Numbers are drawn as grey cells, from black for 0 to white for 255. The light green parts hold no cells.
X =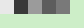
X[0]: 232
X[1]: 57
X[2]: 155
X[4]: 121

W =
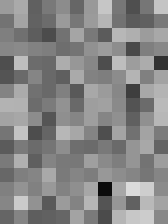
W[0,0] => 155
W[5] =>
[84, 106, 133, 105, 95, 170, 130, 126, 140, 180, 128, 163]
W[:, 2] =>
[96, 98, 93, 130, 108, 133, 113, 108, 140, 77, 107, 95, 133, 129, 146, 94]
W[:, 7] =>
[198, 181, 91, 156, 77, 126, 155, 161, 133, 78, 121, 138, 152, 12, 84, 75]
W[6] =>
[131, 171, 113, 105, 128, 89, 168, 155, 135, 62, 168, 180]
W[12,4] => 122
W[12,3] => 169
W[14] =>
[134, 203, 146, 89, 155, 131, 182, 84, 150, 97, 185, 163]
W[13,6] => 167
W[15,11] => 136
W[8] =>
[163, 167, 140, 85, 143, 133, 158, 133, 144, 96, 144, 183]
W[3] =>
[135, 138, 130, 126, 110, 116, 145, 156, 141, 73, 127, 136]
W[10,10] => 168
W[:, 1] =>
[170, 164, 112, 138, 190, 106, 171, 178, 167, 195, 122, 176, 127, 147, 203, 132]
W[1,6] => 155
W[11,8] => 126
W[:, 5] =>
[102, 119, 165, 116, 151, 170, 89, 105, 133, 167, 110, 120, 133, 143, 131, 163]
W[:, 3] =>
[121, 108, 76, 126, 105, 105, 105, 123, 85, 101, 117, 132, 169, 153, 89, 97]
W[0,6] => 153
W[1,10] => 96
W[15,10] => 204
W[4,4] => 173
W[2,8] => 183
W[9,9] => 113
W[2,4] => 114
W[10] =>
[91, 122, 107, 117, 142, 110, 107, 121, 106, 149, 168, 100]

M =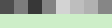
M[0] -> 78
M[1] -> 124
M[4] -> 211

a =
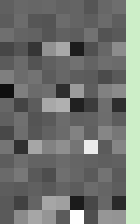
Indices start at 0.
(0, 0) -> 96
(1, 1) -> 108
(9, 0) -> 72
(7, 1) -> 68
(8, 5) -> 96
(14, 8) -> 41
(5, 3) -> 92
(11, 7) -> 95
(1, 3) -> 84
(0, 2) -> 102
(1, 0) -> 92
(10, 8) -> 133
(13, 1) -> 90
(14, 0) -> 89
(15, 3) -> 149
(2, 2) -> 98
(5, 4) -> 103
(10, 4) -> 143
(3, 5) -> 28
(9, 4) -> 107
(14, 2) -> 100
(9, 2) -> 86
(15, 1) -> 139
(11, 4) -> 107
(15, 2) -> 166
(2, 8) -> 89
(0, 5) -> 100
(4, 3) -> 96
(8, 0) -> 96
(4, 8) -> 107
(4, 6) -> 99
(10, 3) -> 130
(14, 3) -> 166
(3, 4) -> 169
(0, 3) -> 104

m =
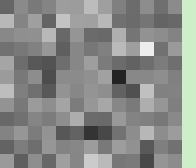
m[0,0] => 102
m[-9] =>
[113, 120, 129, 151, 95, 135, 119, 128, 186, 158, 237, 113, 154]
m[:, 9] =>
[108, 107, 117, 158, 98, 136, 80, 122, 131, 141, 145, 122]
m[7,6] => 151
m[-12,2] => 121
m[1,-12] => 132
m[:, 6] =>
[188, 160, 107, 119, 158, 144, 148, 151, 107, 52, 156, 203]
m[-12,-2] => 111
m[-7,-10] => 77
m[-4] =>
[104, 113, 133, 124, 142, 173, 107, 106, 153, 131, 128, 120, 137]
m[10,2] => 110
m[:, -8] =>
[156, 161, 149, 135, 135, 139, 135, 124, 173, 99, 135, 134]
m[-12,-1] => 139
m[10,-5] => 157
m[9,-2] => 141
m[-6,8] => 98
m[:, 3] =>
[132, 100, 184, 151, 83, 77, 88, 142, 124, 147, 150, 103]
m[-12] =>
[102, 138, 121, 132, 157, 156, 188, 159, 128, 108, 141, 111, 139]
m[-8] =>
[165, 109, 88, 83, 110, 135, 158, 123, 107, 98, 110, 124, 111]
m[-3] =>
[131, 150, 124, 147, 87, 99, 52, 72, 114, 141, 183, 141, 156]
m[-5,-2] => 150
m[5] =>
[155, 120, 141, 77, 139, 139, 144, 161, 35, 136, 136, 142, 128]
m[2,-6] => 105
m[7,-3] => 174

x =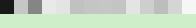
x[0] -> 25
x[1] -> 198
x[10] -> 206
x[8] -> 196
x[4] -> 228
